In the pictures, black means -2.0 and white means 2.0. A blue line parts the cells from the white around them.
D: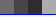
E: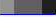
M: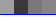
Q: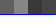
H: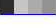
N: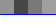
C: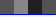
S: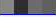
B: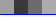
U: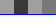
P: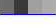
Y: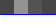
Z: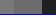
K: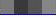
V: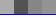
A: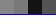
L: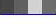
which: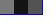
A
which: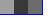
B

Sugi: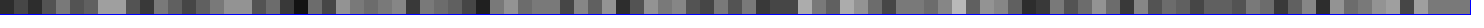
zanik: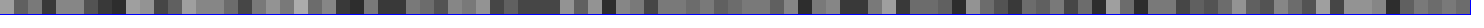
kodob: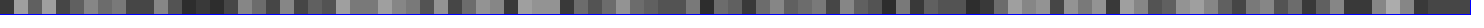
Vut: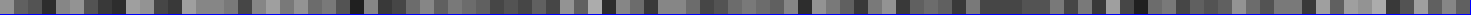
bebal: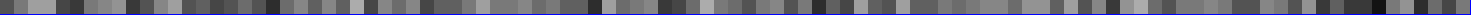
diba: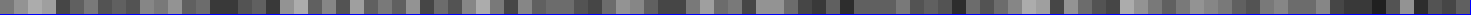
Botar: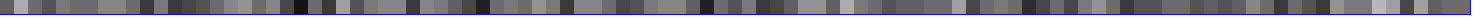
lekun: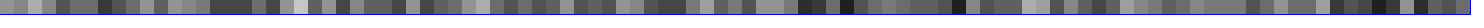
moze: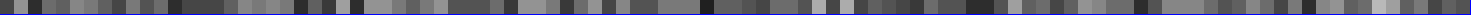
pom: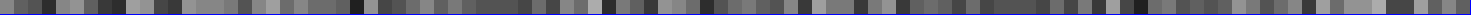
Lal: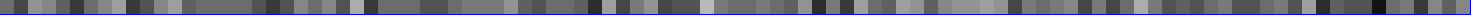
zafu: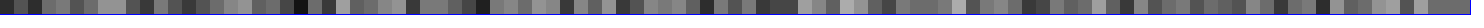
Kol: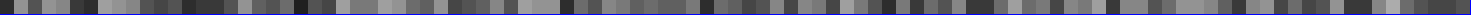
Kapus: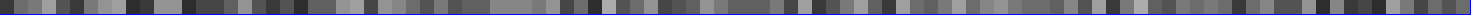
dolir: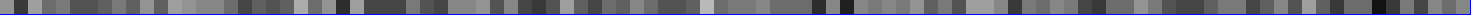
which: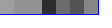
Kol
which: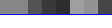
zanik
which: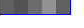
zanik
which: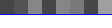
Kol
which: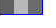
dolir

